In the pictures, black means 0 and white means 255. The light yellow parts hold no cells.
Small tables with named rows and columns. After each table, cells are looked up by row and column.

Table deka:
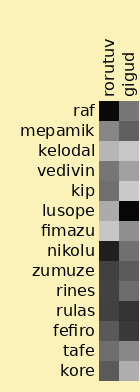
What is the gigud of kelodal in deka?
199
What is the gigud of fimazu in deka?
143
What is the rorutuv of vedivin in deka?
118
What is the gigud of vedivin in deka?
161
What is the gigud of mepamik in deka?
96
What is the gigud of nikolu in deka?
112

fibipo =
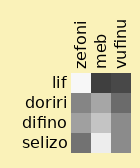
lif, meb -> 63
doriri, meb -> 166
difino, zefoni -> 160
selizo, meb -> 237
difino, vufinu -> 139
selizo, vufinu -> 139
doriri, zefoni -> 133
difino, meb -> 196
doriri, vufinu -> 107
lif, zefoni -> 247
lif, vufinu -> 72
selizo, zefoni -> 114
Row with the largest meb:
selizo

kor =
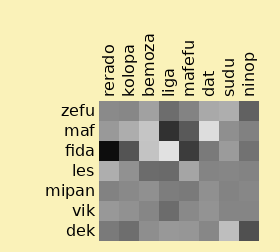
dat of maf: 221
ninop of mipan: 135
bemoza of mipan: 144
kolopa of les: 145
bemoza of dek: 142
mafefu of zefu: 131
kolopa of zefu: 135
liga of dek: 152
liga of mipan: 125
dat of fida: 122
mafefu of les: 165
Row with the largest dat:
maf

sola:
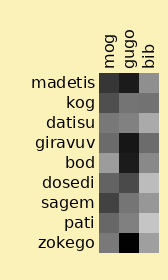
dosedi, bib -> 188
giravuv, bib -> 108
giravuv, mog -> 107
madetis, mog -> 54
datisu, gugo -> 129
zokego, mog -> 121
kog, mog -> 79
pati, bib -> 197
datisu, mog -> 120
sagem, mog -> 66
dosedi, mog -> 99
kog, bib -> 114
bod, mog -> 156
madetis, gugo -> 27
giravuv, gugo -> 22
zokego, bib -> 159
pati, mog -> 103
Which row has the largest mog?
bod

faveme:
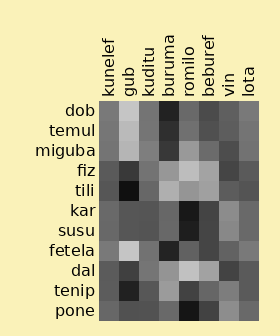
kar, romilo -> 24
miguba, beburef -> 107
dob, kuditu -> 116
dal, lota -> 90
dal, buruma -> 148
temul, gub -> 186
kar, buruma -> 103
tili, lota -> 84
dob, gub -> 197
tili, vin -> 92
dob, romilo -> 105
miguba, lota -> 114
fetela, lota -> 121
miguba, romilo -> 153
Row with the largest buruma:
tili

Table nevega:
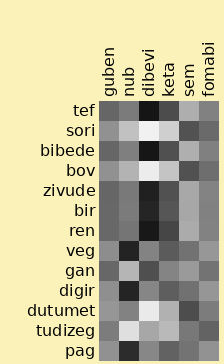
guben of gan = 103
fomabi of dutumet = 124
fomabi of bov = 110
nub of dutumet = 130
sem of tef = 174
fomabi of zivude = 131
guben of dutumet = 150
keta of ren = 70
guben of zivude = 102
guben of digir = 143

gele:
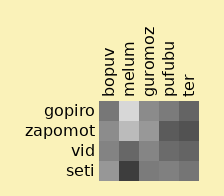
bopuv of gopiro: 119
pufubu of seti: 128
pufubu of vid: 107
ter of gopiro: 100
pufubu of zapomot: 91
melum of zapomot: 187
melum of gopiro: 215
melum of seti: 61

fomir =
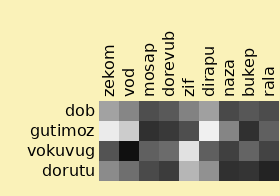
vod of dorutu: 111
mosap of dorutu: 74
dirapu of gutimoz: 240
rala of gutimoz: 96
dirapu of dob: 160
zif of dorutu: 182
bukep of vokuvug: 100
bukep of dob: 87
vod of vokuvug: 16
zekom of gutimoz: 235
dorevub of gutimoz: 57
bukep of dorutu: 52
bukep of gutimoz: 48
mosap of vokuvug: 96
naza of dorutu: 48
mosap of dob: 78
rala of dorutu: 35
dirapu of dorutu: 145
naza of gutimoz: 133

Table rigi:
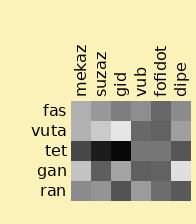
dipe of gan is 223
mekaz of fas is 176
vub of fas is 142
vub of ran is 155
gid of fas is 126
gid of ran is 83
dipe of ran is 89
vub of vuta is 104
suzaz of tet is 28
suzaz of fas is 153
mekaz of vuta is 178
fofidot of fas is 103
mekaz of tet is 71
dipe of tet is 86
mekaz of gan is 195
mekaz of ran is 139
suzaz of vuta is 202

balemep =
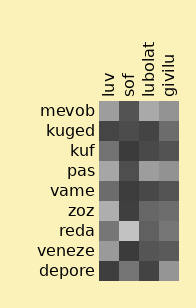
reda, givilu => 118
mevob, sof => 83
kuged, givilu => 108
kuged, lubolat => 68
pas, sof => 78
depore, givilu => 149
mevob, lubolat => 169
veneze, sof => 59
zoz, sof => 63
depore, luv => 62
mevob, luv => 157

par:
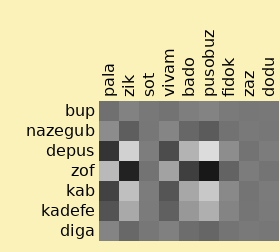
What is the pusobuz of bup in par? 131
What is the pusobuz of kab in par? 200
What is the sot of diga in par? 119
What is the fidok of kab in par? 137
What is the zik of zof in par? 34
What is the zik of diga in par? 104
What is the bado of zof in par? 63
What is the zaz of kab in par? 116
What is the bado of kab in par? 167
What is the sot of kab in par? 124
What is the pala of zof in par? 185
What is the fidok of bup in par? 122
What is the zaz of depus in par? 115
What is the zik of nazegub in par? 94

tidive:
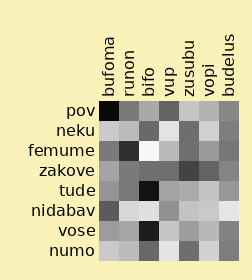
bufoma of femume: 122
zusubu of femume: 112
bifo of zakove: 112
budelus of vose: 131
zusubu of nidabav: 195
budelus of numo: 125
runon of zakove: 122
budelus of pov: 135
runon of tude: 120
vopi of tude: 195
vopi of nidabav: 201
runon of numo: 188
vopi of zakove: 99
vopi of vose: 183
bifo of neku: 105
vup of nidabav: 145
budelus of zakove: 132

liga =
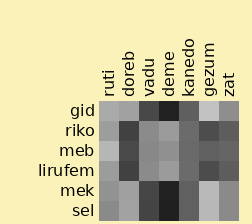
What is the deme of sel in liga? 32
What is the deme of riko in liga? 155
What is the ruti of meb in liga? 182
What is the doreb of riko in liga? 65
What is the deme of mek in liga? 34
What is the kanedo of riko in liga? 107
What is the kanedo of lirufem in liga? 107
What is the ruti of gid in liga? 170
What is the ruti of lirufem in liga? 156
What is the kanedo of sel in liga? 96
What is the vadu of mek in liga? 70
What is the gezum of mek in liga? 185
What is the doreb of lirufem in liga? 65
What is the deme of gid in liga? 33
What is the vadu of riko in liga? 139
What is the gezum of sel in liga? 184
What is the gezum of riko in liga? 77
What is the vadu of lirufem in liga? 139
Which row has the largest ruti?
meb

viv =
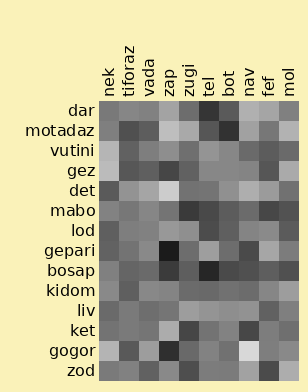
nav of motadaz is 161
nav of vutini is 106
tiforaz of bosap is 101
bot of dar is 90
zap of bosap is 59
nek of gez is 187
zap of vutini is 142
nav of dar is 176
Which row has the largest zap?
det

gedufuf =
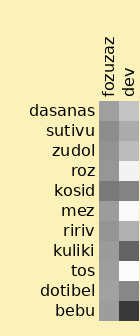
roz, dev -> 243
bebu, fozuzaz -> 157
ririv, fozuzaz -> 148
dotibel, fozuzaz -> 161
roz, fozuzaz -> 150
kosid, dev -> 132
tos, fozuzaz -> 158
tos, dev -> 252
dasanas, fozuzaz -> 159
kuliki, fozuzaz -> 155
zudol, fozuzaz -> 147
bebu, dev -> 56
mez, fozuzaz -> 156
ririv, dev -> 176
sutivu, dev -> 171
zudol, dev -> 188

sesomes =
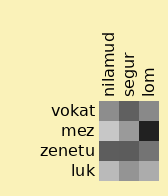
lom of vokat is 137
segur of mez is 154
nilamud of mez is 199
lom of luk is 172
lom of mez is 33
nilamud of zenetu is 93
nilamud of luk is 186
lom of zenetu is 116
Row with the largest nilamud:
mez

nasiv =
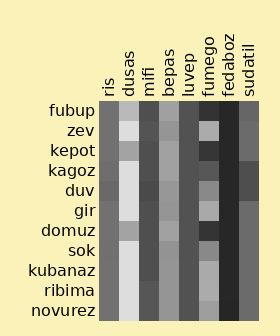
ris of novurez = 113
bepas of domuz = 161
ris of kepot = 113
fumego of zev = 171
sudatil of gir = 107
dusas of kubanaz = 221
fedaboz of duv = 39
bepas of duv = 151
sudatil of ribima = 107
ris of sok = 112
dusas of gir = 221
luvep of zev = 82
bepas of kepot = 161
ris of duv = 105
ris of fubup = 113
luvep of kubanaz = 82

